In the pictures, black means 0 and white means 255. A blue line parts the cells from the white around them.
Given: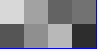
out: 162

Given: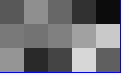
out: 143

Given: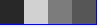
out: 209

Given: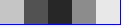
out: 82

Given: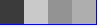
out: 201

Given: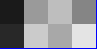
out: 154
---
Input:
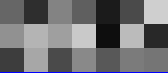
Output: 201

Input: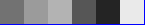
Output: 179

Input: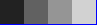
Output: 149

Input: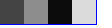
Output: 141

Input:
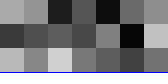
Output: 193

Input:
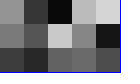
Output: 201

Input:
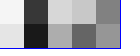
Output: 229

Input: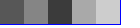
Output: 169

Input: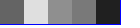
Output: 143
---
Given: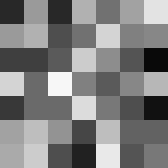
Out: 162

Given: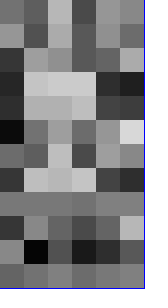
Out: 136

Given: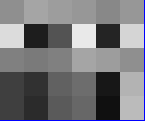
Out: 63

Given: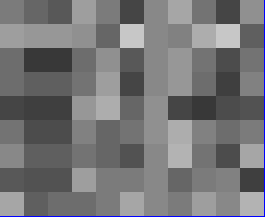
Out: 88

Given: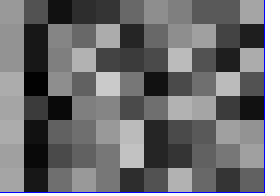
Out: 159
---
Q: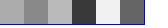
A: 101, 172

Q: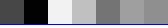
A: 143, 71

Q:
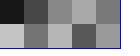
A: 121, 195

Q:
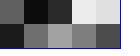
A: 224, 27

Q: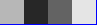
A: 229, 183

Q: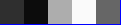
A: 102, 47

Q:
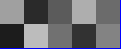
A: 107, 28

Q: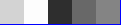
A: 132, 211

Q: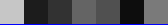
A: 122, 198

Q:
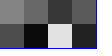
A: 90, 77
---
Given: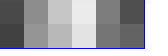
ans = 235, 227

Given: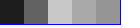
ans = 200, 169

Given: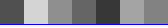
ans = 212, 164

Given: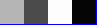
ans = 253, 181

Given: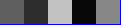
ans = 194, 135

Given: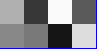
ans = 250, 221

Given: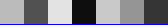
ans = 227, 201

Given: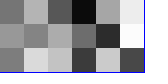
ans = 252, 237

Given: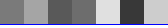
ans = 224, 205
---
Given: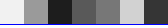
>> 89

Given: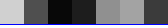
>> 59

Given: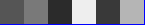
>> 85

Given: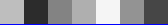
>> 131

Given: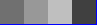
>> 152

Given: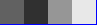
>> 150

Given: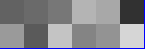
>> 98

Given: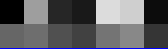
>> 25

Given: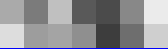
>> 89

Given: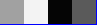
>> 161
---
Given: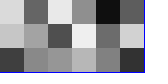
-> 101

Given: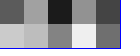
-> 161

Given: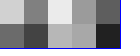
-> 128

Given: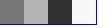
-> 180

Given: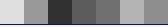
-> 153

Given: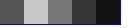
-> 200
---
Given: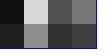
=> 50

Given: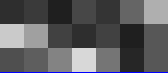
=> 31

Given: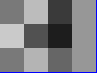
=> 29

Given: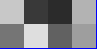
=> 97

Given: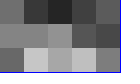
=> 85

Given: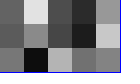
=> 28

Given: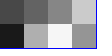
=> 246

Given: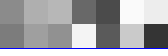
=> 202

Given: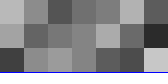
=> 106

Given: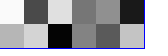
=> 90
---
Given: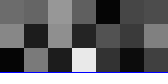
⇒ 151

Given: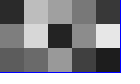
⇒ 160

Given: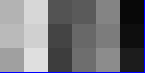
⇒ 83

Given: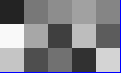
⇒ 141

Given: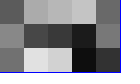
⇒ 183

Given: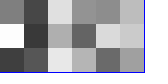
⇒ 224

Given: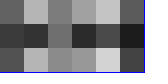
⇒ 124

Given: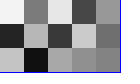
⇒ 231
